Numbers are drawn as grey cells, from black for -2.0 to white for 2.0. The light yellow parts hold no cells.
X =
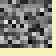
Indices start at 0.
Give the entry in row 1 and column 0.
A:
0.6
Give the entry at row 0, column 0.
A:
-0.2
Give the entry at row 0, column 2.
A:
-1.4
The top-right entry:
-1.2
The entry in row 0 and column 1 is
0.0
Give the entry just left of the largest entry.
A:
-0.2
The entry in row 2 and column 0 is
-1.6
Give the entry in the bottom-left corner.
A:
-1.2
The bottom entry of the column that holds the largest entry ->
-1.2
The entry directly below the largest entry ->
-0.8
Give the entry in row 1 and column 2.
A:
0.2
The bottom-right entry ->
-1.8
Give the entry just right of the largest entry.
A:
-1.6

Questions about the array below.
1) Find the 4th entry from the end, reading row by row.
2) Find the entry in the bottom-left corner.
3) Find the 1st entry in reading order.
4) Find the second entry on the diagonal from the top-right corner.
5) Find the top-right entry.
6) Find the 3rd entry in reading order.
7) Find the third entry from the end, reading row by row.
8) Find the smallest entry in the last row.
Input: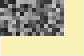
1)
-0.7
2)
-0.7
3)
-1.3
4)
-1.1
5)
0.5
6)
-1.3
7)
-1.1
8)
-1.5

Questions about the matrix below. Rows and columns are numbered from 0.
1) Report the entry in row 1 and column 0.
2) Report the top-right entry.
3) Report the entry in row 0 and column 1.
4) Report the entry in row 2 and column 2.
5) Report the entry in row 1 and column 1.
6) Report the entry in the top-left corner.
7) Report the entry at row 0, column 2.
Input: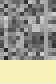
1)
0.6
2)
-0.8
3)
0.6
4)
0.0
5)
-1.2
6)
-0.2
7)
0.2

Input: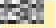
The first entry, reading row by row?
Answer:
1.7
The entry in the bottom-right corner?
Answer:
-0.7
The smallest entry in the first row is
-0.9
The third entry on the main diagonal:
-0.1
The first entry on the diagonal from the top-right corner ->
0.5
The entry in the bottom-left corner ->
-1.1
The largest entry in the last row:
1.1
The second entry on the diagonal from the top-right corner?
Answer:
0.1

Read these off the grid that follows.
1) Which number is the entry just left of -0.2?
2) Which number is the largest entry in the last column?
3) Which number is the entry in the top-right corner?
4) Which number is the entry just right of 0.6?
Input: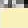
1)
-0.4
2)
-1.0
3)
-1.8
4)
1.2

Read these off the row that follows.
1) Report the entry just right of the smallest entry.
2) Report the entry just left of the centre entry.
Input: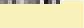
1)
-0.6
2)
0.4

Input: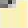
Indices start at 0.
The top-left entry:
0.2
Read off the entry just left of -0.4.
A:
-0.2
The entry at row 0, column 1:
0.4

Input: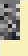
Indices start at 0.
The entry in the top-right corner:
-0.2
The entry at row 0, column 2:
-0.2
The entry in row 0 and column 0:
0.0
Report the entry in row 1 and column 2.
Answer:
-0.4
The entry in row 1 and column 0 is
0.6
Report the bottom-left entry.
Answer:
0.4
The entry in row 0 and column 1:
-0.2
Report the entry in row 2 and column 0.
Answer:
0.2

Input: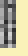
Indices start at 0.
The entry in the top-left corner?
0.3
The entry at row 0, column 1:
-0.7
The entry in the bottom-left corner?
-0.1
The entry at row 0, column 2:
0.7
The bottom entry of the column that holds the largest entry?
1.1
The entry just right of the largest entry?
-0.9
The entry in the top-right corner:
-0.3
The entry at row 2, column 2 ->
0.9
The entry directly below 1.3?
1.1
